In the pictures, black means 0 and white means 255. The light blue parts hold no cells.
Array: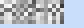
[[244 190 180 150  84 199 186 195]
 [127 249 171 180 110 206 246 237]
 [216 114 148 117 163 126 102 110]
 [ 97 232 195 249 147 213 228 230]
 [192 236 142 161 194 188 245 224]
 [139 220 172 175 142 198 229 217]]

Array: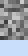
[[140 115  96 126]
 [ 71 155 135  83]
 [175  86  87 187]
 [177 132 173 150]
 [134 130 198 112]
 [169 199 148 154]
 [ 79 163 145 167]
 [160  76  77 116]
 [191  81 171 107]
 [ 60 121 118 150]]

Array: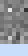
[[136 138 130 139]
 [156 103 123 151]
 [151 230 109  51]
 [108 120 150 121]
 [120 148 124 117]
 [116 120 115 126]
 [122 145 136  97]
 [105 115 125 115]
 [159 109  87 160]
 [119 205  72 116]
 [155 163 122 140]]

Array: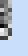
[[109 196]
 [ 84 181]
 [200  88]
 [ 47 173]
 [114 141]
 [ 90 172]
 [  8 216]
 [243  81]
 [221  72]
 [ 59 223]]

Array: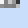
[[245 199  52]
 [142 131 189]]

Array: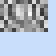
[[187 230  77 138 217 188]
 [110  61 205 157  59 138]
 [149  79 226 155  83  62]
 [135  69 226 135  91  53]
 [ 66 112 165 137  96 208]
 [194 202 109 146 198  82]
 [219 153 168 148 165  74]
 [ 69 141 160 153 130 157]]

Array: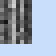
[[108 129  68  57]
 [103 150  51  35]
 [139  69  65  59]
 [ 94 102  72  58]
 [113 102  53  41]
 [ 50 127  69  58]
 [126 107  52  47]
 [123 100  46  40]
 [ 87 110 122  71]
 [140  87  71  60]
 [108 109  54  64]]
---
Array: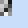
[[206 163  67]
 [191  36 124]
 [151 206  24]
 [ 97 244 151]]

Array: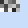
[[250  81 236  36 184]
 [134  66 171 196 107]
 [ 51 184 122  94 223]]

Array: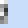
[[253 223]
 [239  97]
 [183  53]
 [153 125]
 [140 168]
 [111 168]]

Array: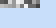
[[191 179 166 153 203 123 243 107 107  66]
 [ 95  82 215 153 243 227  95  82 166 123]]

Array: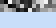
[[144 173   6  20  91 204  62  35 188  78 218 116 104 116]
 [116 188 173 131  20  50  20 230  62 104 159 159 188 159]
 [ 62   6 243  91 131  35  50  35 131 204 218 243  91 173]]

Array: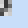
[[220  55 109]
 [204  55 163]
 [ 96 124 192]
 [ 71 220 204]]

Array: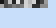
[[168  79  95 125 109 125 210 195  50  50 140 140]
 [ 22  79 195  35 226  66 210 183 210  35  66 155]]

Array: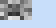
[[216 129  48  64  48 155 186 141]
 [186 155  76 113  88 141 170 170]
 [141 129 129 100 100 155 113 100]
 [113 113 201 170 186 113 141 170]
 [ 88 129 231 216 216  76 186 201]]

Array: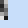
[[225  25]
 [169 129]
 [ 77 197]
 [ 65 105]
 [ 37 157]]
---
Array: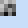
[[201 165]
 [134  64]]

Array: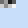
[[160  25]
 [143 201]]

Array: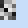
[[167 167]
 [226 204]]

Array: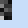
[[73 15]
 [49 51]]

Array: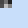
[[113  33]
 [191 130]]

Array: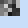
[[103 142]
 [208  66]]
